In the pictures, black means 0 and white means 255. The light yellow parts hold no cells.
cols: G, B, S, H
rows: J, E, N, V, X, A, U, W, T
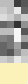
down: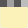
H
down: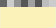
H
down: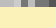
B

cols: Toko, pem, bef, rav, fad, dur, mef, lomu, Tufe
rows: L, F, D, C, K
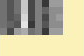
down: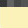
mef
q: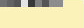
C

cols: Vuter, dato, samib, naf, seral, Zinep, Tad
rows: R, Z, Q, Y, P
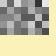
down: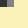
Zinep
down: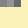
Vuter
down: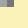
samib
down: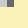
Vuter
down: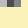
Zinep

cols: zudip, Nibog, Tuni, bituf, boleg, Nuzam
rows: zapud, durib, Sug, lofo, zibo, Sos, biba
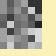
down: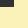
Nuzam
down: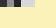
Nuzam
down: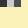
boleg
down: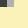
Nibog

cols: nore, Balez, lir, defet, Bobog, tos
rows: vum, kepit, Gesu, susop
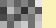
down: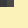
nore
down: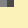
lir

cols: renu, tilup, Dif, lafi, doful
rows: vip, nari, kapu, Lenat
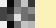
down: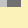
lafi
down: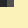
tilup
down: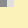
Dif
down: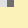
Dif
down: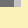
lafi

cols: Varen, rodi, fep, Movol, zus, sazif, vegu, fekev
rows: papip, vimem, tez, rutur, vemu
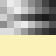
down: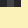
fekev
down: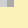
rodi

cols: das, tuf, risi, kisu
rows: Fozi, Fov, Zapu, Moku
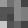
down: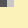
das
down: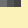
tuf
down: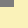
kisu
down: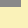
risi

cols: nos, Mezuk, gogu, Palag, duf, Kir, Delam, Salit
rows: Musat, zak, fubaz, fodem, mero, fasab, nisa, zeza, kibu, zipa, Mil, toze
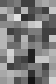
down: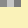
Kir
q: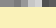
fodem
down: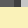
Salit
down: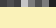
duf

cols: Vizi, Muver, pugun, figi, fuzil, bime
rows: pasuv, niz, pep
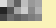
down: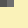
Muver
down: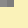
fuzil
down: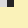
Vizi

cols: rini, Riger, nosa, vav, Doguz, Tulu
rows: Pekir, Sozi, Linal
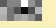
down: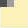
nosa
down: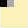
vav
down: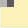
Tulu
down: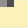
Doguz
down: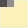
Doguz
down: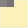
Riger

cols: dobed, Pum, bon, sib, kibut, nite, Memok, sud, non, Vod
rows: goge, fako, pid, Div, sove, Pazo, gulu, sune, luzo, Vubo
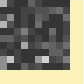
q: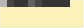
goge
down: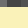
Vod

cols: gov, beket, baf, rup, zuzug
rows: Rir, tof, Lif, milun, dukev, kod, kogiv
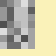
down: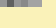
zuzug
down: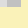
rup
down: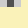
rup
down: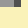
gov

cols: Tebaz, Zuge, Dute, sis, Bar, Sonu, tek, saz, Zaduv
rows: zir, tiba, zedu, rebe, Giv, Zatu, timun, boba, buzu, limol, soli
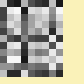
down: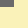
sis
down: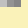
saz
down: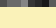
sis
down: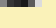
sis
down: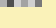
Bar
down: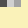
Bar

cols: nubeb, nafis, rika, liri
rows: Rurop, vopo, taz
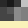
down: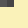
nafis
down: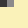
rika
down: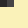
nubeb
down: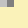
liri

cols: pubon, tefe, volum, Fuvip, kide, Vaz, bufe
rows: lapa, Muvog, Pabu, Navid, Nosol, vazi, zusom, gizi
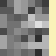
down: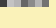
kide
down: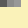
Vaz

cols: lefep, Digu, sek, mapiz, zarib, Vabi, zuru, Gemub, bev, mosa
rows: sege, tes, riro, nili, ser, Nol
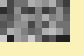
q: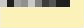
Nol
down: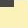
Digu
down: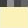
zarib
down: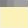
sek
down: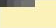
mosa
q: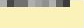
sege

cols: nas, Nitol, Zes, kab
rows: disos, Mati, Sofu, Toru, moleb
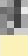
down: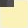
Zes
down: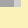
kab

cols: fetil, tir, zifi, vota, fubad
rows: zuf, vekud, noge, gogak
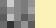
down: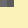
fetil
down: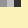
tir
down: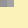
fubad
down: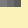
fetil

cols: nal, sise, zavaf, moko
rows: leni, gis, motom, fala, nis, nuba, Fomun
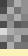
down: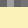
moko
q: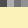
gis
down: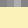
sise
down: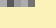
zavaf
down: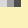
nal

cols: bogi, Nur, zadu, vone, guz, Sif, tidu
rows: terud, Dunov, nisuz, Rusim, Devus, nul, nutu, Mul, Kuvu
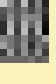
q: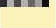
Rusim
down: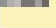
Nur

